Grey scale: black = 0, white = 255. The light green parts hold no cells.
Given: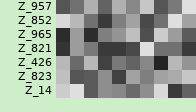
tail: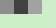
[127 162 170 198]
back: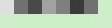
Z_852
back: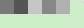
Z_957
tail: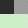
[ 44 127 148 191  79 204 156  91]
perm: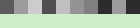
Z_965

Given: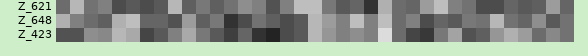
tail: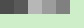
[190 128 190 108 128  76 101  89 120 114 183 114 101 142  89 114]
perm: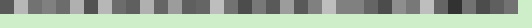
Z_648
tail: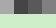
[169 120  89  63 101  50  35  76  89 183 150 128 142 128 220 108  69  56
 120 163  82  95 150 176 156 108 136 114]
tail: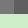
[114 142 128  82 128 190 190 120  89 101  50 176 108 101 156 190 128 114
  76  76 101  89  95 156 101]
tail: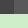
[128 169 120  89  63 101  50  35  76  89 183 150 128 142 128 220 108  69
  56 120 163  82  95 150 176 156 108 136 114]
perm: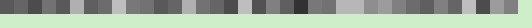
Z_648

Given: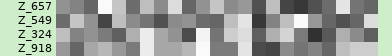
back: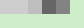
Z_918
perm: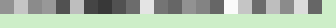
Z_657

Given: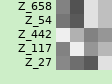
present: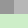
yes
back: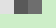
Z_27
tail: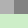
[150]
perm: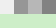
Z_117
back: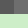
Z_27
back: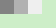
Z_442

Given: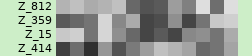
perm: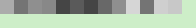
Z_15
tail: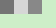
[171  69  77 143  69 116 200 207]

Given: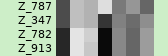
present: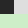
no
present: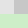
yes
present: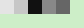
no
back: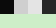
Z_782
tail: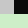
[136 102 156]
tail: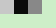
[102 156]
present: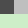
yes

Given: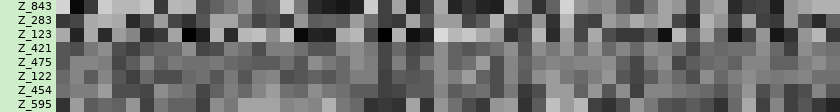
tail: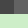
[126 105 133 156 112 105 141 120 112  92  92  64  70  92  92 133  92 105
 112  78 120  57  78 156 156  98 149  86 141  64 133 133 120 112 105  86
 112 149  78 112  64  78 133  86]
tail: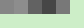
[141  70  92 105 112  98 133 133  98  98 126 141 120]
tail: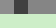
[120 112 105  86 112 149  78 112  64  78 133  86]
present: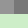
yes
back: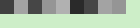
Z_283
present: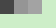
yes

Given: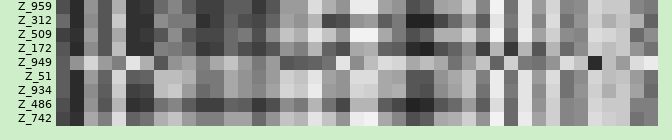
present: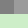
yes
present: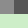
yes
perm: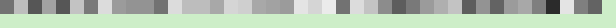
Z_51
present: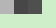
yes
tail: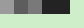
[ 71 106 155  93 228 121 228 133 220 114 147 207 175 195 175  99]
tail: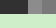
[121  49  64  99  79  71  99 162 147 181  71  79 147 155  93 121  35  35
  71 106 155  93 228 121 228 133 220 114 147 207 175 195 175  99]
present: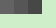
no

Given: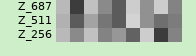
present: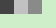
no
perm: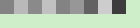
Z_256
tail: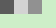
[111 124]
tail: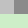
[ 91 205 145 205 131]

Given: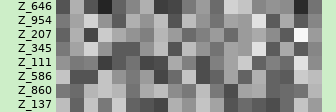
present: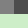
yes
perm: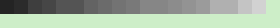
Z_646
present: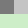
no
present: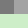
yes
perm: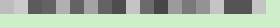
Z_586

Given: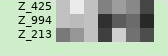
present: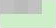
yes
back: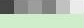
Z_425
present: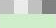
yes

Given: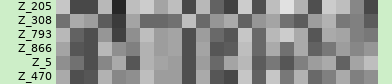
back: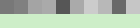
Z_793
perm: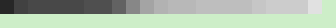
Z_205
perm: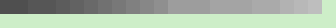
Z_5
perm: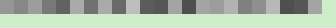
Z_866
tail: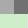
[170  98 120 157 135 150]
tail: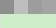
[ 79 157 105  86 198 105 184 204 170  86 170 164 128 120]

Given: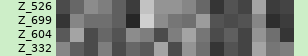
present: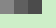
yes
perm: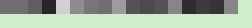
Z_699
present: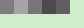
yes
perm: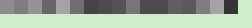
Z_604
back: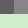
Z_332
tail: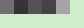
[118 126]
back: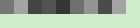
Z_332

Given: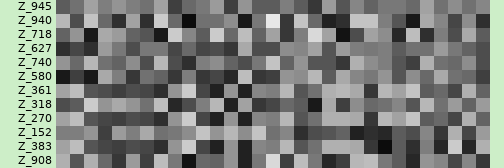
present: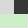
no
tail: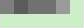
[120  99  77]
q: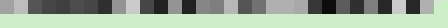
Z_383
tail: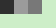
[ 77 120 120  70 105  70  77  55 169  77  77 141 134 162  85 155 126 120
 126  92 113 113 155 120  99  77]
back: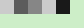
Z_718
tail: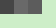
[ 25 169  63 141 105 113 134  85 183 113 155  99 155]

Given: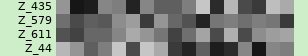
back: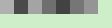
Z_611
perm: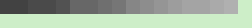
Z_611
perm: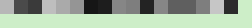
Z_435
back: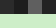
Z_44

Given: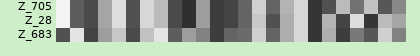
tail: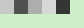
[179  68 221  53 187 165]
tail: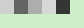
[173  61 121  87 207 129]
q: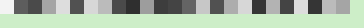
Z_28
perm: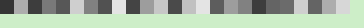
Z_683
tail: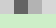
[ 53  81 187 114 193  87 136]
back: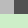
Z_705

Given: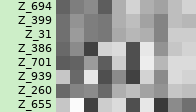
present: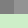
no
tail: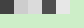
[ 58 139 112]
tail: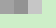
[190]
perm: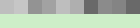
Z_260
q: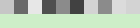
Z_939
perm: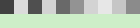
Z_386

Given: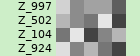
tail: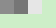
[67]
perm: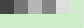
Z_924
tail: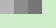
[230  67]
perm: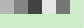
Z_104
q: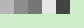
Z_502
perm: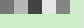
Z_104

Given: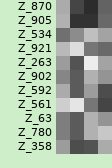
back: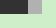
Z_905
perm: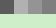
Z_63
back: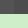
Z_358
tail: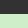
[105]
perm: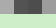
Z_358

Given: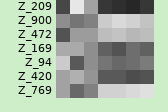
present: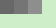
no
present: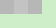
no
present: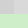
yes

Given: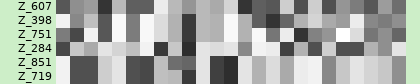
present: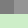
no
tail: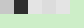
[136 242 236  64 178  80 206  80  80 178 143 228]
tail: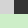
[ 95  87 206  80 206  80 149 124  87 156 110]
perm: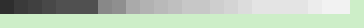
Z_719
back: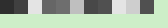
Z_851
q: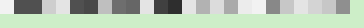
Z_851

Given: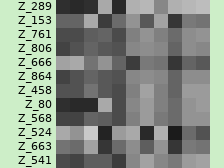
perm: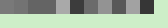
Z_153
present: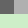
no
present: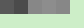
no
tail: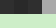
[ 41 176 183 135 176 183 189]

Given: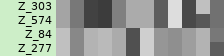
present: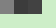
no
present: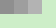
yes

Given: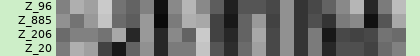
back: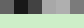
Z_885
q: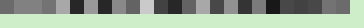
Z_206
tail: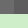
[153  10 123 175 168  66  24  99 153  66 145  52  79  52 123 137  17  85
 168]
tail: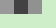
[ 52  79  52 123 137  17  85 168]
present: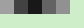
yes
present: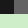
yes
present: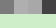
yes

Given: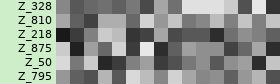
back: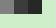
Z_50
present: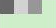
yes
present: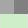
no
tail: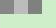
[196 128 196]
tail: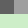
[143 143  66 104 166  45]

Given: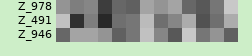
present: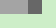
no
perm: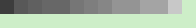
Z_978
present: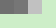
no
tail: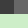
[ 96 164 148 164 103  88 118 200]
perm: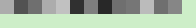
Z_491
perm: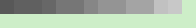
Z_946
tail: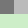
[111 134 172  82 111 172]

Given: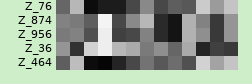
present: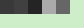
no
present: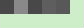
yes
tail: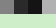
[143  57 149]
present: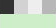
yes
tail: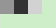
[238 183 170 122 143 102 170  36  64  57]

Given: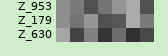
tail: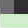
[73]
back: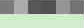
Z_179
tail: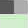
[122]
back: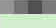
Z_953
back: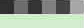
Z_630
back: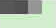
Z_179
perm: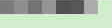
Z_179

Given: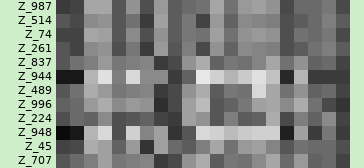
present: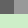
yes
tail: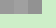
[ 73 106 106 119  73]
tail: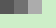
[153 119 126 132  59  73 146 172  92 119 113 216 166 113 146  98 106  67]
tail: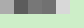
[166 113 146  98 106  67]
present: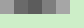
yes
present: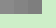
yes

